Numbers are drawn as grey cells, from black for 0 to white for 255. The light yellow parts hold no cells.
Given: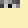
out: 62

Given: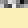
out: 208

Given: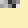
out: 159

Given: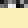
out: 118

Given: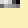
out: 101

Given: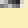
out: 124

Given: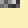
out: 108

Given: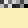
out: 193

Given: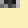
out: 109
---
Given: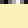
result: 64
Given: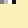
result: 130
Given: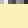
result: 188
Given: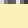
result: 215
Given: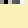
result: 150
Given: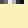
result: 78
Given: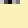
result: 205
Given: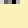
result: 216
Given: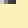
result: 206
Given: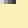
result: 218
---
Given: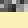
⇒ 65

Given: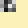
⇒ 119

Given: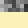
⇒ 86

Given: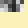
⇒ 101

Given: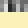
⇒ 39

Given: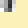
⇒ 95

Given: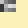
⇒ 129

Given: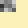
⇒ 152

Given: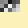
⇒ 105

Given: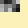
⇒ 195
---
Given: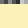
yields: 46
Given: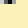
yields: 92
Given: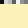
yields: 242
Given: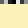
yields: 230
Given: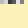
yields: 89
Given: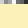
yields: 110
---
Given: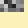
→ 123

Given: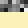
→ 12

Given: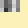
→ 225

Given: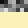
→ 206

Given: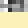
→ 125

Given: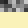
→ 156

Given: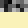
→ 34
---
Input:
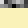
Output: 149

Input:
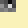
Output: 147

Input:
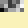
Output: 114

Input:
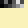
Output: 2

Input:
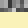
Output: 157

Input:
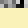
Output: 192

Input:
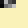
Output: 6

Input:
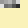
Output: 225
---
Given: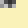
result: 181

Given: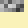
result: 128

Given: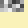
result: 115

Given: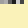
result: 159

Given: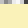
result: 194

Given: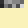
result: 49

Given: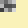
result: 145

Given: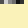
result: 79

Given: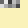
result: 103
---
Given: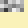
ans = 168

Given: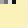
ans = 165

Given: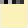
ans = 150

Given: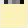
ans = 232

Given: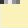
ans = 51

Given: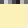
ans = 87

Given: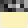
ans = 50

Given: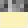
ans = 147

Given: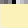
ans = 127

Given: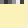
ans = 122
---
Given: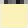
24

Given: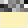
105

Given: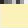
66

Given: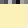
18

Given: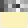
232

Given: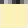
35

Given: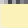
81

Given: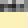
192

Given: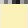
26
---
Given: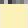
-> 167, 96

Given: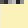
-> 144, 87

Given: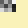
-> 244, 218

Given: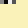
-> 84, 138

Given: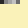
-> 108, 40

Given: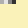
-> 50, 175

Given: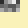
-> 72, 168

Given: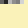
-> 211, 98
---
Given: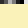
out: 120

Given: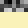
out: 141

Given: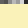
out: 184

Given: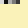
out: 176

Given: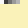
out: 114

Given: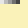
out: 155

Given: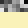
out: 135

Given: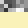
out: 98

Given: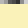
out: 74
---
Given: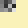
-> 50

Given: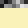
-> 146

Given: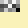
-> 246

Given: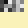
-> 95

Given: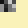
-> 43

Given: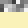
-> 118

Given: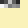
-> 123

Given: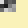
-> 27
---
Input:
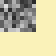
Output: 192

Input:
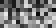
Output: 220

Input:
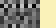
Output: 88

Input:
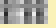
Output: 205

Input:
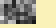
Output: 137

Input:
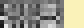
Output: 106

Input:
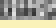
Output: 109

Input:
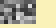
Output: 88

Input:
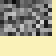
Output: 66
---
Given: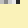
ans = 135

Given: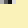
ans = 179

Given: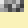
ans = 73

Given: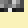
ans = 234

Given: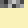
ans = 183

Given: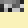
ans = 17
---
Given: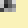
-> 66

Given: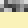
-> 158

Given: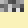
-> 74

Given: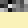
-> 114

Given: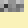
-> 148

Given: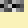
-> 176

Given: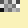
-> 101
